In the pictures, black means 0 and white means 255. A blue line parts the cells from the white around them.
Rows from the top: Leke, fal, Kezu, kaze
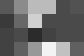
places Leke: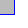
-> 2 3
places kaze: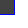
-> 0
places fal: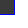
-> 0
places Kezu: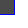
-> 1 4 5
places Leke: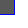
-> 0
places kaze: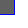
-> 1 5
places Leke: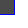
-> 4

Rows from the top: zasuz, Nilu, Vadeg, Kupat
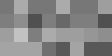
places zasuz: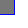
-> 0 2 3 5 6
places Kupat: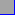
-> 0 1 2 5
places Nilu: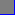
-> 0 3 5 6
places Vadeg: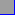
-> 0 4 5
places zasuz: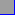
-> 7
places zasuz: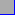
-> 1 4
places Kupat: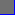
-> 3

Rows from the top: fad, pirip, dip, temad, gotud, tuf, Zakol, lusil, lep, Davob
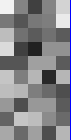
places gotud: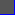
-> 0 1
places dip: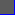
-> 2 4
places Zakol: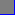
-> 2
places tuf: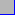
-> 2 4
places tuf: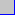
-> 0
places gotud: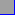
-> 2 3

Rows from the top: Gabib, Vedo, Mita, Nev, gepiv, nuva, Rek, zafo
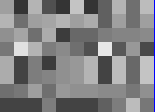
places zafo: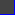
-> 0 1 2 4 5 6
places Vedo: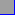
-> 2 5 8 10
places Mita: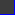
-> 4
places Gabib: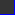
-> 1 4 6
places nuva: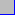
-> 8
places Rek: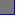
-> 1 9
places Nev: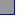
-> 9

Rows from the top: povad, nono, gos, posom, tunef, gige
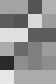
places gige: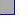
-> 1 2 3
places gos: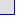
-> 0 1

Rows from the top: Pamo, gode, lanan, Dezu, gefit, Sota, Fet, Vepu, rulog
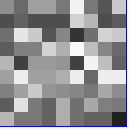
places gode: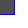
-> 0 2 3 4 7
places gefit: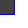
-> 1 5
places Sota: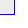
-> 1 5 7 8
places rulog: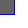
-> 3 6 7
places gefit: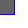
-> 8
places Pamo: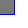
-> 4 6
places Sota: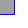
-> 0 2 3

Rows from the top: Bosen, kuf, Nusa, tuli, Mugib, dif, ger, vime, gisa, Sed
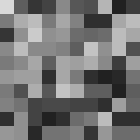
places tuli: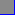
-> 0 2 3
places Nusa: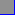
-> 1 3
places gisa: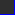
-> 0 4 8 9
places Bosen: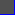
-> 6
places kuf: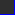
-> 6 7
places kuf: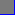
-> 0 3
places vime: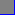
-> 0

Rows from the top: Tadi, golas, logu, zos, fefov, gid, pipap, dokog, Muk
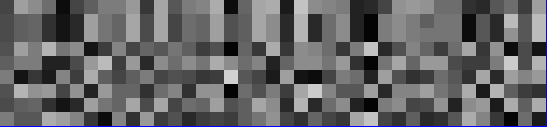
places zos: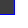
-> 7 14 31
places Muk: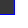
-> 6 24 35
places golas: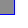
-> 19 24 28

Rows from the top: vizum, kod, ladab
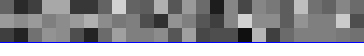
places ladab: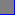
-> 9 10 21 22 23
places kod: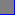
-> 3 9 13 22 23

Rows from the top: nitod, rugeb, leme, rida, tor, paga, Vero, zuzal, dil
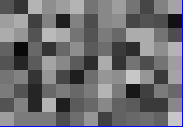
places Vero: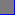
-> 0 4 6 8 11
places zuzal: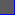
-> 5 9
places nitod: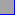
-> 12
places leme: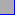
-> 0 4 9 10
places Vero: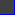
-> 10
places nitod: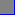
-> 11
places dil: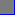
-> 1 2 3

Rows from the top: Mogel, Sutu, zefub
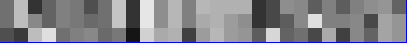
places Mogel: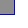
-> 11 20 26
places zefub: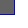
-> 20 26
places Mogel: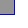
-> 27
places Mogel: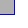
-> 15 16 17
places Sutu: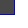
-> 19 26

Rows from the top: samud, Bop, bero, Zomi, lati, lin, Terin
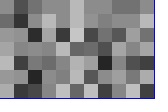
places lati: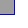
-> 6
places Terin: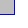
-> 4 6 9
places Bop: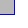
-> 3 5 10
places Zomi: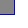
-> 1 3 9
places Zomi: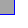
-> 0 8 10
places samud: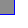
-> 0 3 4 6 7 10
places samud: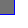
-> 2 8 9

